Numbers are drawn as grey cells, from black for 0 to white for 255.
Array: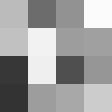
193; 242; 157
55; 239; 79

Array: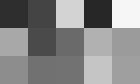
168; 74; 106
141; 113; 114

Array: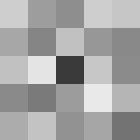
167; 133; 193
193; 228; 58

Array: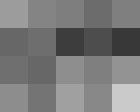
103; 110; 61
111; 103; 142

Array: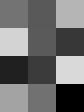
211; 90; 55
32; 59; 217

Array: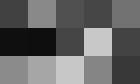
15; 14; 69
139; 166; 199

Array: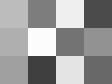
175; 252; 115
160; 63; 228

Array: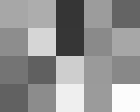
141; 214; 54
116; 96; 206

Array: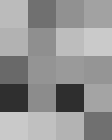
178; 143; 189
105; 148; 154
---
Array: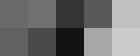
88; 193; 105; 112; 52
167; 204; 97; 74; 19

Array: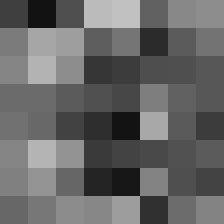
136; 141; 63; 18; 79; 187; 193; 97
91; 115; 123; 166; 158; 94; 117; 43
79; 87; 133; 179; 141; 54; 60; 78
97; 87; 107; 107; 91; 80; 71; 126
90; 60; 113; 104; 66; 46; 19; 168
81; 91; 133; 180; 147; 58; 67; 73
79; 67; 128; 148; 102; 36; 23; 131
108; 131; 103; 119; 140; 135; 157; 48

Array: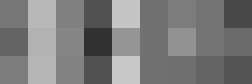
115; 72; 119; 184; 128; 81; 197; 113; 124
116; 107; 100; 178; 134; 50; 149; 113; 146
100; 84; 124; 182; 130; 81; 199; 112; 110

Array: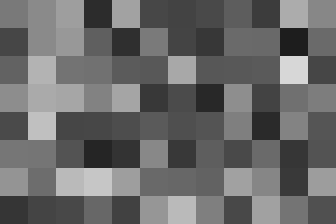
172; 135; 121; 138; 158; 44; 162; 71; 67; 73; 93; 60
29; 106; 70; 138; 152; 95; 47; 122; 68; 55; 106; 105
215; 70; 98; 179; 115; 113; 91; 88; 168; 87; 88; 90
112; 125; 141; 170; 166; 130; 165; 56; 75; 40; 142; 67
131; 85; 74; 192; 70; 71; 77; 90; 79; 84; 127; 42
54; 83; 118; 117; 83; 37; 51; 136; 56; 94; 73; 106
57; 157; 148; 109; 186; 198; 158; 105; 103; 98; 161; 134
116; 80; 53; 68; 72; 103; 65; 150; 186; 127; 72; 161

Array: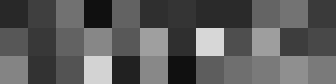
115; 58; 40; 63; 113; 16; 98; 47; 52; 42; 42; 100
61; 72; 87; 56; 98; 135; 88; 159; 47; 215; 78; 158
143; 122; 132; 50; 83; 211; 33; 136; 16; 93; 111; 122

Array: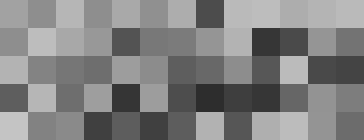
180; 186; 162; 142; 182; 142; 169; 144; 173; 76; 186; 189; 173
149; 115; 142; 189; 168; 152; 83; 120; 123; 149; 179; 54; 74
73; 68; 179; 131; 118; 110; 157; 140; 94; 104; 141; 87; 187
147; 125; 94; 182; 110; 158; 53; 157; 77; 45; 62; 54; 102
148; 108; 196; 130; 138; 64; 93; 64; 93; 178; 86; 175; 188
